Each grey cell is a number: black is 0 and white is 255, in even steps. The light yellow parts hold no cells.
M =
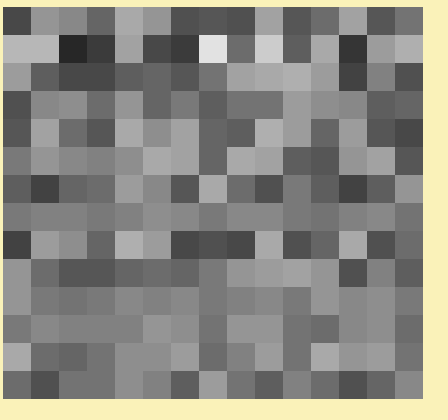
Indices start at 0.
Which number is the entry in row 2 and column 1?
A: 94
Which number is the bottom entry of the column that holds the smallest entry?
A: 115
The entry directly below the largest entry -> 115
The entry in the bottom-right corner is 136
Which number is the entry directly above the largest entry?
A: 86
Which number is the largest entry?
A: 226
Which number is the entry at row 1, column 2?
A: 39
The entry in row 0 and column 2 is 136
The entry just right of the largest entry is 108
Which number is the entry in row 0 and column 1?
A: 149
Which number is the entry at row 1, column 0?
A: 183
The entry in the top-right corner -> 115
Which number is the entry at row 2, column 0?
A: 156
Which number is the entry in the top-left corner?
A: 72
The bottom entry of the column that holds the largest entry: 156
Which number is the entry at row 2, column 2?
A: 72
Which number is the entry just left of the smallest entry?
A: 183
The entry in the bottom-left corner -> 108

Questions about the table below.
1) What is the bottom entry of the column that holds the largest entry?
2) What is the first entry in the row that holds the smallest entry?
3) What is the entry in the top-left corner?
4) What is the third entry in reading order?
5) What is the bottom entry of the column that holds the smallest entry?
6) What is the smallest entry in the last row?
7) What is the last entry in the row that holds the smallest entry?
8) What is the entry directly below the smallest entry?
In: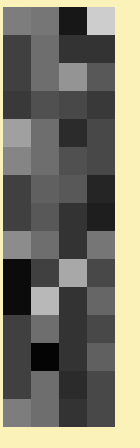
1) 72
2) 64
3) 125
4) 23
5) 110
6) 51
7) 96
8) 110

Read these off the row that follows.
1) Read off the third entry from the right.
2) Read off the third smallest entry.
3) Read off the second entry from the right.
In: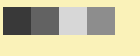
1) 98
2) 141
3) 215
